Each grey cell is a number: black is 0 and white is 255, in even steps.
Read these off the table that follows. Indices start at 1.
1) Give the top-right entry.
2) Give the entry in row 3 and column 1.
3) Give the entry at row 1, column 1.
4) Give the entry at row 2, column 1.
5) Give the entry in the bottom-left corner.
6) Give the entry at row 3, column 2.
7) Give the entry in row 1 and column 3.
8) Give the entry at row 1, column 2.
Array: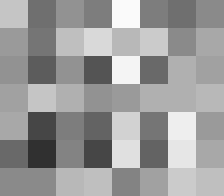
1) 138
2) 146
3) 197
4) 154
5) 138
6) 92
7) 146
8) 111

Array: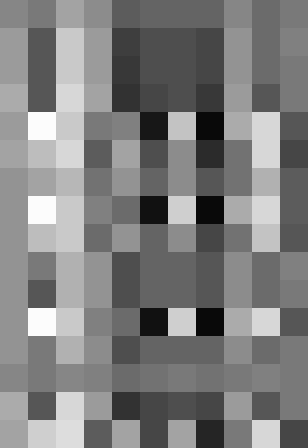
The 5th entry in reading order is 92
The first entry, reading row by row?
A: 134
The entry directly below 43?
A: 86
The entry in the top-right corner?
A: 121
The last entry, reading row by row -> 70
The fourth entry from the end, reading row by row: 37
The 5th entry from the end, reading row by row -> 163
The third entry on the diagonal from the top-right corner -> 147
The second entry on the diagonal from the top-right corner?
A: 107
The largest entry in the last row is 221
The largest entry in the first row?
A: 163
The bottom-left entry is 163
